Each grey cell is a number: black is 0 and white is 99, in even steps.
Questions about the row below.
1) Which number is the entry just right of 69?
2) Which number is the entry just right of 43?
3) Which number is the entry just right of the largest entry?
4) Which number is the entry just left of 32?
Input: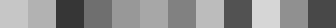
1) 21
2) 59
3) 56
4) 73
